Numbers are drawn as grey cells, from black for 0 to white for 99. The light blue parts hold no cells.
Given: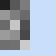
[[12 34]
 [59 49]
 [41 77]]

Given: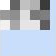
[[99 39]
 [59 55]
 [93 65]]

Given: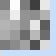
[[50 98]
 [66 92]
 [70 68]]

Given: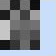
[[51 13]
 [11 51]
 [77 45]]

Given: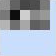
[[57 38]
 [47  5]
 [70 43]]

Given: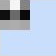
[[66 95]
 [ 6 41]
 [66 67]]

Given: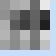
[[58 66]
 [56 44]
 [68 35]]
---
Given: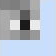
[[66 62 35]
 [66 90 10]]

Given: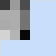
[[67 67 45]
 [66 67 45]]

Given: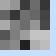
[[39 21 43]
 [66 50 42]]

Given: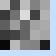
[[22 44 85]
 [37 61 39]]

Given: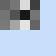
[[45 32  9]
 [47 64 88]]

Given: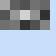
[[33 59 81]
 [43 46 20]]

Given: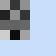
[[13 56 20]
 [39 38 40]]
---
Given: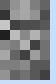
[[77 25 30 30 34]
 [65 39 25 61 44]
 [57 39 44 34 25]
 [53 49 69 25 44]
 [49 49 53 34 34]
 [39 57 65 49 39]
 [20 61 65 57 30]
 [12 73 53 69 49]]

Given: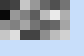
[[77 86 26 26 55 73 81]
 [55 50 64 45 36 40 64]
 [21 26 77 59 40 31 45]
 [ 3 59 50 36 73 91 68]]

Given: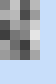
[[68 72 29 60]
 [64 42 24 76]
 [60 51 33 64]
 [51 76 37 72]
 [33 64 55 80]
 [24 46 51 89]]

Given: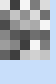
[[90 24 95 48 85]
 [61 52 24 95 48]
 [52 34 29 43 38]
 [48 76 56 85 43]
 [38 24 76 81 76]
 [29 56 71 66 95]]

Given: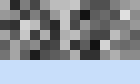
[[68 15 49 27 59 73 73 77 41 31 31 49 59 64]
 [64 36 77 23 68 19 68 73 45 27 27 73 54 36]
 [59 54 23 49 27 59 77 31  7 36 41 31 87 54]
 [45 64 36 11 31 36 41 68 19 19 54 68 54 54]
 [36 64 45 54 23 27 73 19 36  7 82 45 41 45]
 [23 19 82 73 31 15 77 27 59 41 36 49 49 59]]

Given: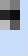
[[73 34]
 [60 47]
 [14  5]]

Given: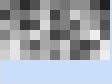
[[80 88 70 60 70 45 75 35 45 75 92]
 [75 88 55 35 65 60 80 40 26 40 88]
 [70 60 22 31 84 45 50 35 70 60 31]
 [55 40 17 31 65 50 45 55 55 31 13]
 [50 70 65 84 65 26 35 55 75 92 40]
 [26 50 45 60 75 26 50 80 65 55 40]]

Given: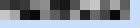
[[77 65  9  4 50 36 22 60 13 40 26  4 45]
 [26 18 22 50 55 13  9 31 69 77 40 65 36]]
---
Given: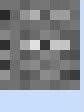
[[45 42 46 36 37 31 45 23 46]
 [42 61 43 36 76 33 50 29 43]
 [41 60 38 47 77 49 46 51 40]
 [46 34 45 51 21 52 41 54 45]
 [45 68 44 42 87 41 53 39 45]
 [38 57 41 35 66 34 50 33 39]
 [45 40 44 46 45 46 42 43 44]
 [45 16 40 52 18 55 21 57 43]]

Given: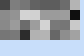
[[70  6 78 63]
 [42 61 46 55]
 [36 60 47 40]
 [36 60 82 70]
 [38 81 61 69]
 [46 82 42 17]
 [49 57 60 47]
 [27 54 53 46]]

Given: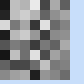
[[37 64 51 56 66 52 50 42]
 [66 56 41 54 38 63 47 52]
 [27 39 87 23 47 29 75 58]
 [91 70 21 59 23 87 42 12]
 [70 80 65 79 43 43 28 66]
 [74 74 47 72 48 74 27 62]
 [ 9 14 84 11 33  8 38 53]]

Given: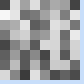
[[26 89 46 91 82 81 41 29]
 [62 49 80 42 48 34 77 38]
 [66 78 87 84 83 81 79 29]
 [53 63 44 60 84 27 36 55]
 [86 47 36 54 35 53 70 87]
 [63 43 88 81 66 35 34 23]
 [87 89 67 76 51 60 73 52]
 [27 96 62 46 27 37 40 84]]

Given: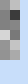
[[74 23 52 47 76 66]
 [58 50 50 83 58 57]]

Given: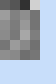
[[81 45 45 49 44 46]
 [19 55 59 65 53 43]
 [33 50 48 47 60 53]
 [38 61 55 54 46 55]]

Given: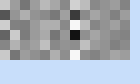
[[51 61 53 51 54 61]
 [61 50 62 53 50 64]
 [57 58 57 58 57 57]
 [53 64 52 64 60 51]
 [73 54 73 56 74 55]
 [81 23 96  7 55 96]
 [53 62 53 59 57 55]
 [65 47 68 46 53 68]
 [72 54 68 66 74 51]
 [61 57 60 60 62 56]
 [46 68 49 48 57 61]
 [61 58 50 79 69 46]
 [78 33 80 39 52 78]]
